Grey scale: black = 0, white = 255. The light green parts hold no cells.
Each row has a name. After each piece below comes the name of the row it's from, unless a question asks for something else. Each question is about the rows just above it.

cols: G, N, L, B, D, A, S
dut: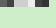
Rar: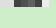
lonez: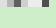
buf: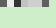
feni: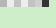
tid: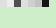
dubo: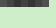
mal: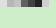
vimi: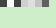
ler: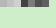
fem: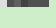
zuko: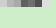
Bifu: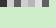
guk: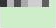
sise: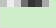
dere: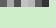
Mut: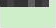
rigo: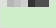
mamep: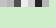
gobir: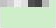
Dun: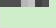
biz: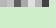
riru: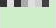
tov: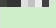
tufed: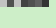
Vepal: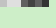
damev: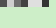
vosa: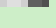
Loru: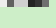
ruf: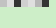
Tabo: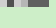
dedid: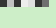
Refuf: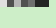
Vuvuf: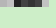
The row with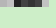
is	Vuvuf
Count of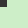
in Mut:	4
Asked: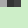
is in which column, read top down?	S
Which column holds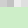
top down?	B
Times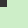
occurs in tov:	2

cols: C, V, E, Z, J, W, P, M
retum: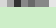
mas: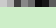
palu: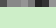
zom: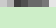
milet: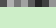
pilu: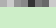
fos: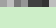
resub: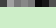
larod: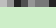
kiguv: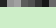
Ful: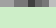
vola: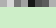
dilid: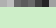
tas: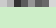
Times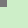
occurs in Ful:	3
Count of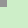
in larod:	2

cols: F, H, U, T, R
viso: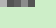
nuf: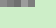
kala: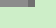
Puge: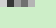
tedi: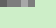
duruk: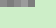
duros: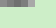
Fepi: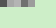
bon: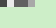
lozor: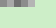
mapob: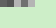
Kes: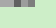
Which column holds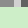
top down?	F
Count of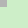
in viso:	1
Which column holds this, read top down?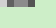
F
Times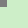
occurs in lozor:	0
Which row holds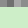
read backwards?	lozor

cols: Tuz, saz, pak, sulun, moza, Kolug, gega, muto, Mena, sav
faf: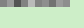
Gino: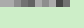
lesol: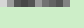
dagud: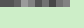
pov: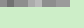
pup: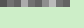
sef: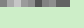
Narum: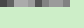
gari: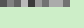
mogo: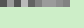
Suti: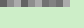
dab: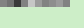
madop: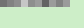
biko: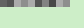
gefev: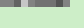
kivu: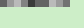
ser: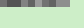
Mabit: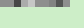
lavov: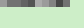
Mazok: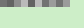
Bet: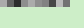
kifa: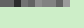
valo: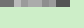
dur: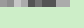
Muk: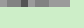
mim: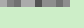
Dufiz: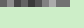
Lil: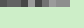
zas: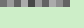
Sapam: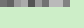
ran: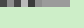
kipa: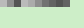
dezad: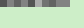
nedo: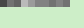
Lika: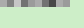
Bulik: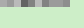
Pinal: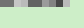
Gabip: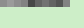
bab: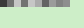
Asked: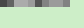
Narum
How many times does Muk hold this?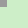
5
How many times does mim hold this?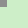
3

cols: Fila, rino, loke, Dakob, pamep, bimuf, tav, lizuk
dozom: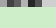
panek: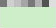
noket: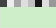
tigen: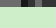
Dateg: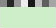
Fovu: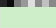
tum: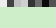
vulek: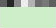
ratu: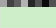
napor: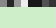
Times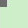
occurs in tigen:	4
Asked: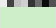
tum
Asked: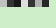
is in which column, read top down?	pamep
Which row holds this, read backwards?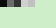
tum
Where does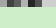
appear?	dozom

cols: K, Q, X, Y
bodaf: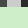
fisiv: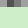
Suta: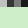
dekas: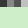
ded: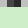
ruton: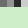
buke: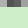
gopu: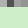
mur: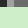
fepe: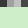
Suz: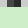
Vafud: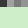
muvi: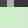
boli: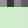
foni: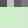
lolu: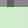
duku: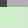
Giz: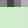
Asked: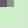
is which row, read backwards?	lolu
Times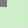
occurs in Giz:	1
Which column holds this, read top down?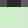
X

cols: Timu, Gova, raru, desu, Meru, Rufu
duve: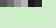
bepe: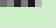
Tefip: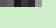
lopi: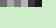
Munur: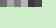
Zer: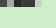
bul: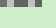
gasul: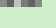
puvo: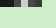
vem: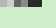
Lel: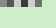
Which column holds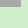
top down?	Gova
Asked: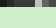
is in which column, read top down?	Meru
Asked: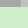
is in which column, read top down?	Gova
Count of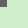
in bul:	3

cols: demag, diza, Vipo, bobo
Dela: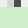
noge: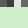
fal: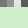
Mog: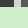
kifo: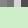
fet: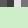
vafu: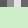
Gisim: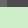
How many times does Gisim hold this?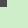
3
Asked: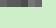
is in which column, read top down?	bobo

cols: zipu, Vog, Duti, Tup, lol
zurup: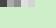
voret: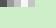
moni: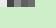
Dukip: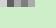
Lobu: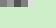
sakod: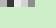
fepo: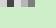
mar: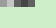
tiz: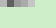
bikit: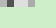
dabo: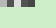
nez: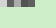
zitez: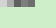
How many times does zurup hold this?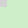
1
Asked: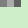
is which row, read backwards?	Dukip
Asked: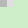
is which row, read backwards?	fepo

